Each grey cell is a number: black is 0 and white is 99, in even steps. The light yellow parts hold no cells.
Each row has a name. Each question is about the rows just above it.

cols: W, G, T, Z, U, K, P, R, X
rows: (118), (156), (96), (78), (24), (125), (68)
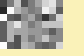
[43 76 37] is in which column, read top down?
R
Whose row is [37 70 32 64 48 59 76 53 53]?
(125)
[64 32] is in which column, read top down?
T
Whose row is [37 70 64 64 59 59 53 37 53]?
(24)

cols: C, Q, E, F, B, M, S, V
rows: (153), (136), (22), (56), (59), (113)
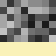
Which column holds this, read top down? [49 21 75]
V
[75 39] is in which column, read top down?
Q
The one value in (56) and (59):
[75]

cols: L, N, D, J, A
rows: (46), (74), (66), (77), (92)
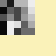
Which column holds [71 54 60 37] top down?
J
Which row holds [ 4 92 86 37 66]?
(77)
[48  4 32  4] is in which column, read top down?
L
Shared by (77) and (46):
[92]

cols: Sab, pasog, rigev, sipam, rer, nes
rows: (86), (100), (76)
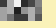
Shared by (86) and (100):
[68]
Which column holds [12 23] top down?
rigev
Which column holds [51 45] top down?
nes
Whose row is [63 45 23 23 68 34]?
(76)
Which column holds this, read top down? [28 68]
rer
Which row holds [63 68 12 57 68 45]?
(100)

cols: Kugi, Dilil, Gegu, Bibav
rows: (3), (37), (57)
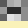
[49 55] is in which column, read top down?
Bibav
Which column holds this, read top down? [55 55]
Bibav
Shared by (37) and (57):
[55]
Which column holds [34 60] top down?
Kugi

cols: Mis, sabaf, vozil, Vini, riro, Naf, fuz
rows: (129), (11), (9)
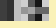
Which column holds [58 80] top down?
Vini
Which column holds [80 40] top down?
fuz
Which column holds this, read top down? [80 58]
Vini
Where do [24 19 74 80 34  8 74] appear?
(9)

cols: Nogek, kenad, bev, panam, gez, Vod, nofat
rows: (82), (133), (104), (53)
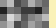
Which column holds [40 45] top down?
nofat
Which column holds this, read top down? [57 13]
Nogek
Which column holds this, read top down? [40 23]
panam
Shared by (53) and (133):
[40]
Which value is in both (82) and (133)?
[40]

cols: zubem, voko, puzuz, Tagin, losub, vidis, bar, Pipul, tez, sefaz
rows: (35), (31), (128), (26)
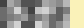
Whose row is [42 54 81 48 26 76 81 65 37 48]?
(31)
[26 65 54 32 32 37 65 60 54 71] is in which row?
(35)

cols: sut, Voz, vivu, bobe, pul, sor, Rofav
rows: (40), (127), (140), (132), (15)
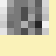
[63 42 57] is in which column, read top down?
pul
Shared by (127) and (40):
[47]

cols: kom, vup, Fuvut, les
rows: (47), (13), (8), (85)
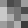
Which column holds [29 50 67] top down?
vup
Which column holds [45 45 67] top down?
Fuvut
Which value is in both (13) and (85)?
[50]
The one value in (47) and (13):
[29]
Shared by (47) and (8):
[61]

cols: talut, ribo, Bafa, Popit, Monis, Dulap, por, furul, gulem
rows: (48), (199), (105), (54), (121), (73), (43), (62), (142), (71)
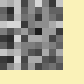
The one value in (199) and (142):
[17]
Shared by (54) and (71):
[55]
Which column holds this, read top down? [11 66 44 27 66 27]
Dulap
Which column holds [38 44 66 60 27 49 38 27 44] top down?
furul

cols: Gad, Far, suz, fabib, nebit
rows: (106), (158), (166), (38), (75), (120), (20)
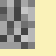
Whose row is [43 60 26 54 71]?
(166)
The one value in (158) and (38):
[32]

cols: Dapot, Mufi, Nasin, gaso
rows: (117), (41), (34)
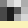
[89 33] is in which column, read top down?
Nasin
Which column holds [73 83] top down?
gaso
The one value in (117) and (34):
[67]

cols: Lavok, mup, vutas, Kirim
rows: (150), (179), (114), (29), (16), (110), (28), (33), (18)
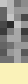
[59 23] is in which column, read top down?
Kirim
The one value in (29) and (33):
[59]
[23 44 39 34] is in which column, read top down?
Lavok
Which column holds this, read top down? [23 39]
Kirim
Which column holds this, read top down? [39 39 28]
Lavok

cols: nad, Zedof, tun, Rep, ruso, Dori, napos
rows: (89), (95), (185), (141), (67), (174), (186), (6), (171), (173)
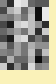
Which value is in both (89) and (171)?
[40]
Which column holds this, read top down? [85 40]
Rep
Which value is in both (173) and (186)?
[56]
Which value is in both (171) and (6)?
[28]

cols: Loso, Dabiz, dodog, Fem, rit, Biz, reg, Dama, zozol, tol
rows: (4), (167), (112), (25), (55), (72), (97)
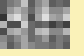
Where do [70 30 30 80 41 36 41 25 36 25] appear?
(25)
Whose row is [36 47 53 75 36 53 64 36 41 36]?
(4)
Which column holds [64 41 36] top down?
Dabiz
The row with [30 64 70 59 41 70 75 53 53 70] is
(55)
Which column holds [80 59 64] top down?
Fem

